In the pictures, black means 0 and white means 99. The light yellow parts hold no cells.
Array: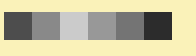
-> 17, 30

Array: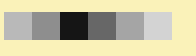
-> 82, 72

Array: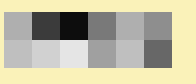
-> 55, 74

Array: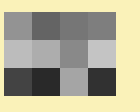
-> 49, 26

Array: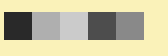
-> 53, 16

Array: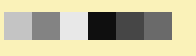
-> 41, 76

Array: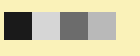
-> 72, 10
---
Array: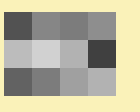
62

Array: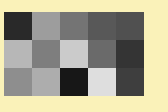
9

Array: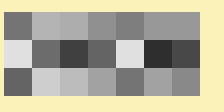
73

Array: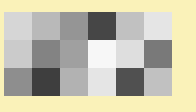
69

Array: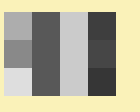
79

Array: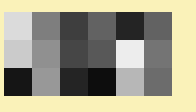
14
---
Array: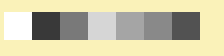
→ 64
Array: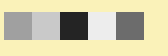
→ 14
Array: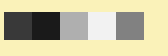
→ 68
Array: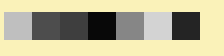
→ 52
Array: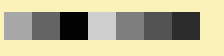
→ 49
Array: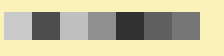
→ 19
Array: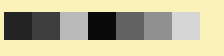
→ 38
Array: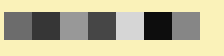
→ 83
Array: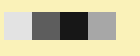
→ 36
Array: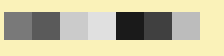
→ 10
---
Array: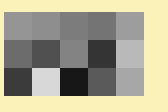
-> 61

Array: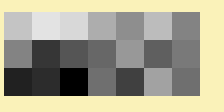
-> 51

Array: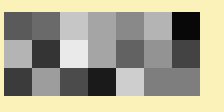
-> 3

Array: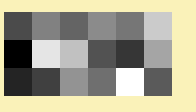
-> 79

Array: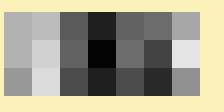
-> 65

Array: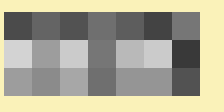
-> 46

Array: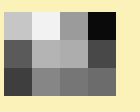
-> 4

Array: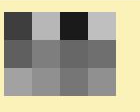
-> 74
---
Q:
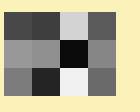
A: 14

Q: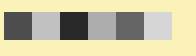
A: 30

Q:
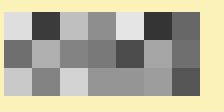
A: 23

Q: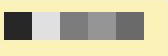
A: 41

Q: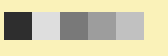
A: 47

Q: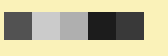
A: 22

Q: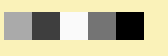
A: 24

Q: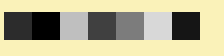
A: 8

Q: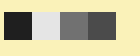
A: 29
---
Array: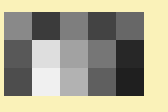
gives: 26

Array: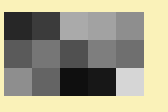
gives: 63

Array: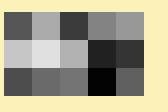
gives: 51

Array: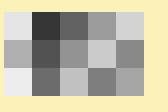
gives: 60

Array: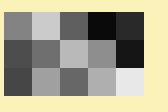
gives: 4

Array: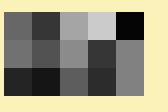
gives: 79
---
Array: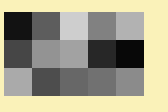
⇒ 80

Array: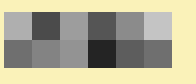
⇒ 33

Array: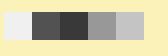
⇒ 22

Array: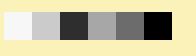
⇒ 65

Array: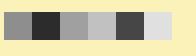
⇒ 75

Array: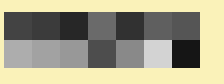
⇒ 19
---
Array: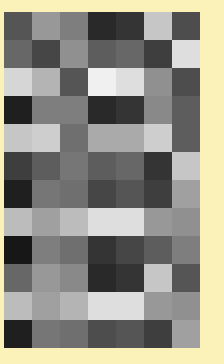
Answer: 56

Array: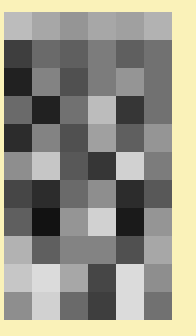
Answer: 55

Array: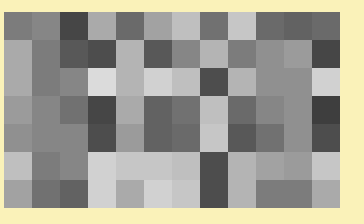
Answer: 77

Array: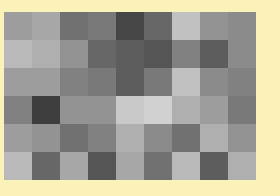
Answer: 57

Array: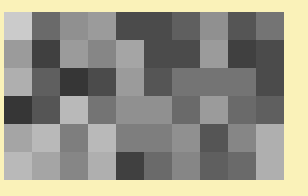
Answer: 68
